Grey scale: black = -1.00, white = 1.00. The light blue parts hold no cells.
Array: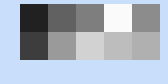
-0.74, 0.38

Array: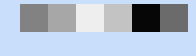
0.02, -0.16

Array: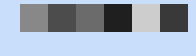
0.07, -0.55

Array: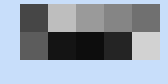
-0.45, 0.65

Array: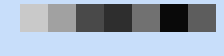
0.58, -0.27

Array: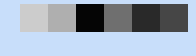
0.60, -0.45

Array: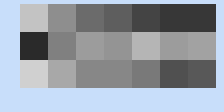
0.53, -0.31

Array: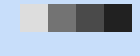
0.73, -0.74
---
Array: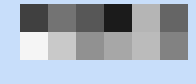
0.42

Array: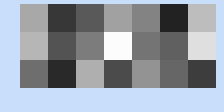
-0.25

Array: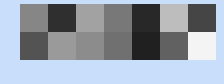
0.48

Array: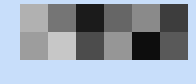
0.08

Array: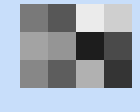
-0.77

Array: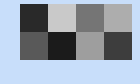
-0.08

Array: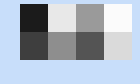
0.21

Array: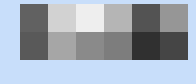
-0.35
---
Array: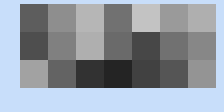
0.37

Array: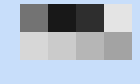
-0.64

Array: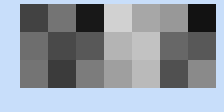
-0.31

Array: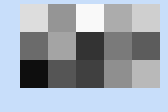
-0.60

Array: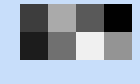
-0.30

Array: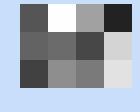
-0.44

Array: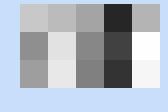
0.06
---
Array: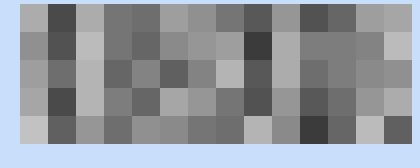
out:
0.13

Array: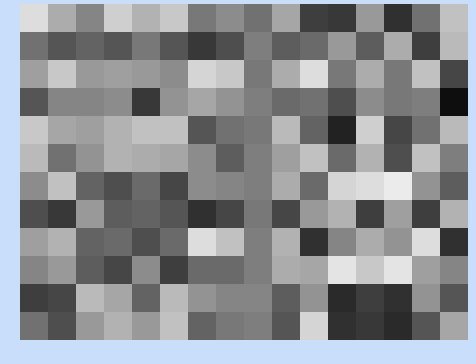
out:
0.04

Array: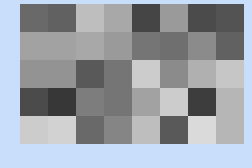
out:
0.55

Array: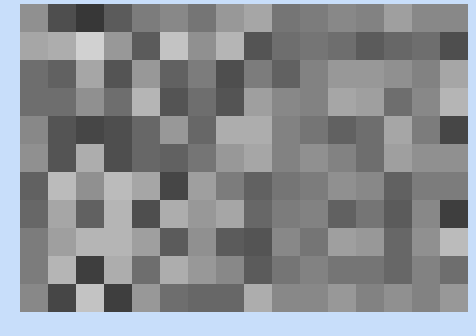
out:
0.47

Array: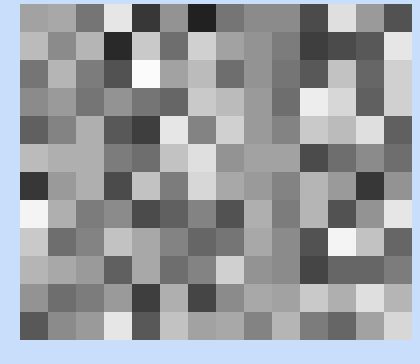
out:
-0.03

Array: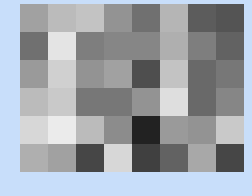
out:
0.05

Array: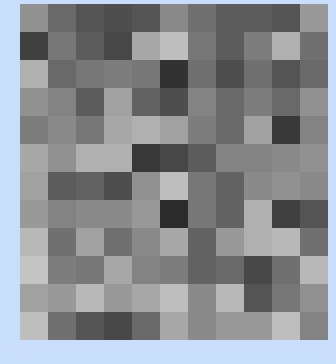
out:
0.44

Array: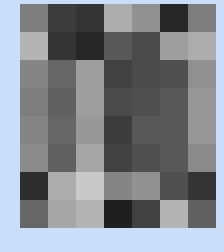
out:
0.09
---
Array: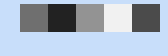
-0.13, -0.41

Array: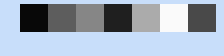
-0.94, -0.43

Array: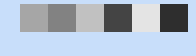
0.30, -0.64

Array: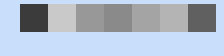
-0.54, -0.25

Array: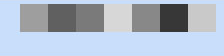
0.24, 0.58

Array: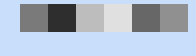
-0.04, 0.13

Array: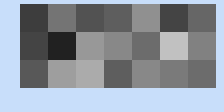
-0.52, -0.15
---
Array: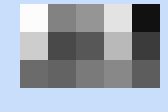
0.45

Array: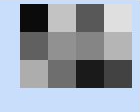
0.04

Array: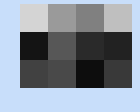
-0.67

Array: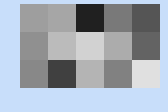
0.35

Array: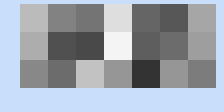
-0.15

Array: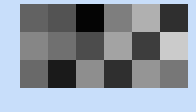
-0.52

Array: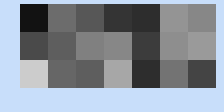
0.11

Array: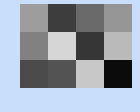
-0.58
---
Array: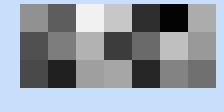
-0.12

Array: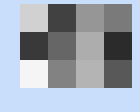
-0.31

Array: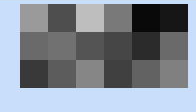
0.00

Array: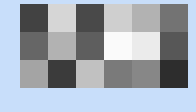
-0.65

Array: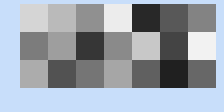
-0.19

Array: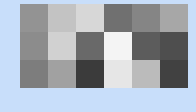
-0.49

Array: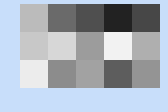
0.16

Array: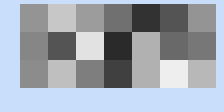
0.44
